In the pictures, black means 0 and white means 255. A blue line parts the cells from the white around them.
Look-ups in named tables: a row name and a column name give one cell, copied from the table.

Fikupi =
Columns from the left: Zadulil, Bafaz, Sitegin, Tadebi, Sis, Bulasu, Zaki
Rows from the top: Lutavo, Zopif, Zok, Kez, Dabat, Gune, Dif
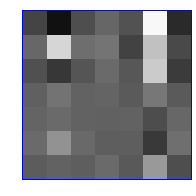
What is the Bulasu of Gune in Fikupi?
57
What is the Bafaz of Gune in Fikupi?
146
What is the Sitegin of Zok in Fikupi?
85
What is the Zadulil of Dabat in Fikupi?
100
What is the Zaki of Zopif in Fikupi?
73
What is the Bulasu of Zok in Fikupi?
203
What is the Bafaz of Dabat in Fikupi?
106
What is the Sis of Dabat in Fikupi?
98
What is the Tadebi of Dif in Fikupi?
106
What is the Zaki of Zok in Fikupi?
59
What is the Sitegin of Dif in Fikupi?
94
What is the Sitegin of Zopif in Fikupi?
110
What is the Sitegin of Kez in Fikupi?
98
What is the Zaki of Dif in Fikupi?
78
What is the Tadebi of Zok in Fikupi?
106
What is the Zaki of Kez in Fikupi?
90
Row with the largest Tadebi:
Zopif

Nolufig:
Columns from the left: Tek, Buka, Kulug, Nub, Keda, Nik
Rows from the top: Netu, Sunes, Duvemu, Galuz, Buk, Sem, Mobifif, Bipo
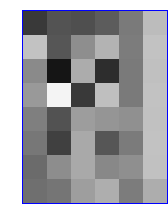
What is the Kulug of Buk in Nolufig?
157
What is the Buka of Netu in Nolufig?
83
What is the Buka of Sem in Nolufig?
64
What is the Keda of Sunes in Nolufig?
124
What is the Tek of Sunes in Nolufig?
194
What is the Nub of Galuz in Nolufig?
191
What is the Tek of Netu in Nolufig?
57
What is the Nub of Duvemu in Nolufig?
45
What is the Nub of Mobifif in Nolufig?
136
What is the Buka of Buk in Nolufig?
82
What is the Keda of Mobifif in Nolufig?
143
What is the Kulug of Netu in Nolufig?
79
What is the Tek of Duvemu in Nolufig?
138
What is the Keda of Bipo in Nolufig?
124
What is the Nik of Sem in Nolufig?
194
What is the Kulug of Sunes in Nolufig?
142
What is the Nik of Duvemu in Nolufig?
192
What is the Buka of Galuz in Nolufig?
244
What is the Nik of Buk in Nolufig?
193
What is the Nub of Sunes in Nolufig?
179

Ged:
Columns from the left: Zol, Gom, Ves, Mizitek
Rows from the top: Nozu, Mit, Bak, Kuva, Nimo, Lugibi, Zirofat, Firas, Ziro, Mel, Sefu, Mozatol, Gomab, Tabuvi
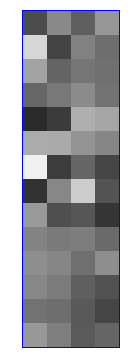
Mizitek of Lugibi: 134
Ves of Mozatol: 95
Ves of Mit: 129
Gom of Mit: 68
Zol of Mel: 131
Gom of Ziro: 79
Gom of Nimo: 59
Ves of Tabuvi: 90
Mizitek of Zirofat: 69
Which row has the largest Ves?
Firas

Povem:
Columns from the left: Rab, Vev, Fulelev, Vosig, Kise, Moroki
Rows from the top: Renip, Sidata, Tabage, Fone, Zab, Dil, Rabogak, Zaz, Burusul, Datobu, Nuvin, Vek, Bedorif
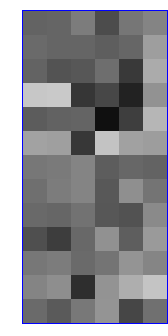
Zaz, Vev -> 124
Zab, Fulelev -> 100
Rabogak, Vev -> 122
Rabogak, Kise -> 103
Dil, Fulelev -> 55
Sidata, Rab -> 106
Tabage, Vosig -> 110
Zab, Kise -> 62
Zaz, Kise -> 143
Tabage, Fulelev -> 87
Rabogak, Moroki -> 99
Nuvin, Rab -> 119
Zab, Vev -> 98
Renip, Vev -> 101
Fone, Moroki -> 146
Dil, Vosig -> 195
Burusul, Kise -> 82
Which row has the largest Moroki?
Vek

